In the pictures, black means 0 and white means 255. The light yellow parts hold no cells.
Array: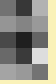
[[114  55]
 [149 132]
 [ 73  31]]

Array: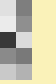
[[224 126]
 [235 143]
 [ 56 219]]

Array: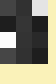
[[ 68  49]
 [ 30  53]
 [253  51]]

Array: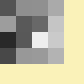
[[ 84 143]
 [157  89]
 [ 41  88]]

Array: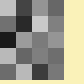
[[193  68]
 [113  41]
 [ 26 155]]

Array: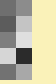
[[111 140]
 [ 92 196]
 [126 223]]
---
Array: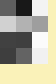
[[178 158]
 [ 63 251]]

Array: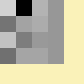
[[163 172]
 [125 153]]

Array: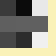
[[ 96  96]
 [ 44 240]]

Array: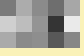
[[189 148]
 [138 142]]

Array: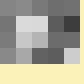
[[218 217]
 [199 180]]

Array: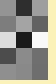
[[164  98]
 [ 26 248]]

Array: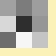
[[ 46 150]
 [246 196]]
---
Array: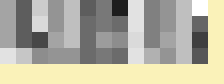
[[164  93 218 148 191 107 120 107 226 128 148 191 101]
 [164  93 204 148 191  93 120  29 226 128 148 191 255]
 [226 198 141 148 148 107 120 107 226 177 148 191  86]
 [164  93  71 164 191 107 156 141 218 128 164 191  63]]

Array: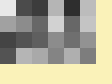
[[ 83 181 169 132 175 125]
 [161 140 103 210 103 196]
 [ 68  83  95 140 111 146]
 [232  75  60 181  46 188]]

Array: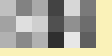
[[162 223 207  80 144 109]
 [177 137 177  47 231  95]
 [192 130 169  67 215 122]]

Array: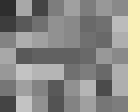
[[152 195 181 181 112 125 105 174]
 [131 174 160 145 137 112 105 174]
 [ 68 195 145  83 131 160 118 125]
 [118 160 131  89 145 181  75 174]
 [ 61  89 112 145 137 105 112 187]
 [168  89  97  97  97 105 152 137]
 [ 46 168  68 125 160 125 152 137]]

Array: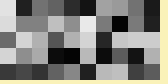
[[106 212 177  85 177 212  38 198 205 205]
 [212 142 170  12   4 185  12  92  19 177]
 [219 129 129 191 142 233 122   4 122  32]
 [226  32 114  98  44  19 162 154 114  26]
 [ 57  71  51  98 135  32 185 191  64  92]]

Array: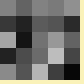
[[138  84 181  62   7]
 [130  99 130 122 144]
 [165  20 114 152  99]
 [ 34  76 107 189  69]
 [ 56  34  91  84  42]]

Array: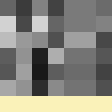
[[210  72 210 101 122 122 130]
 [188 153 138  80 160 160  72]
 [101  59 130  66 122 122 107]
 [167 146  45 138 115 115  80]
 [ 93 146  31 174 115 115  86]
 [ 86 160  24  93 107 107  66]]

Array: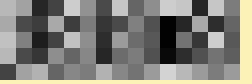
[[ 67 162 177 101 135 123 177 135 115 154 212 185 154 123 154]
 [169  73  60 169  60 123  54  73 129  81   3  38 169  46 101]
 [185  73  54 141 101 135  38 107 123  81  10  46  81 115  94]
 [185 162  38  67 204 147  73 198 101 141 204 198  38 198 123]
 [192 129  30  67 192 141  46 154 107  88   3 115  54 204  88]]

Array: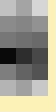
[[192 165 213]
 [179 159 199]
 [139 133 147]
 [118 112 105]
 [126  99  84]
 [  9  44  71]]
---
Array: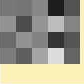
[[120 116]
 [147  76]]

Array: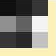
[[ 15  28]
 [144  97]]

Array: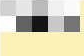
[[209 230]
 [253  98]]

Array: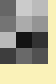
[[102 203]
 [116 171]]

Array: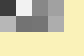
[[ 60 242]
 [183 115]]

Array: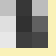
[[192  55]
 [223  49]]

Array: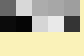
[[103 216]
 [ 11   5]]

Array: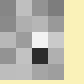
[[134 191]
 [138 175]]

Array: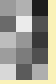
[[155 177]
 [106 235]]
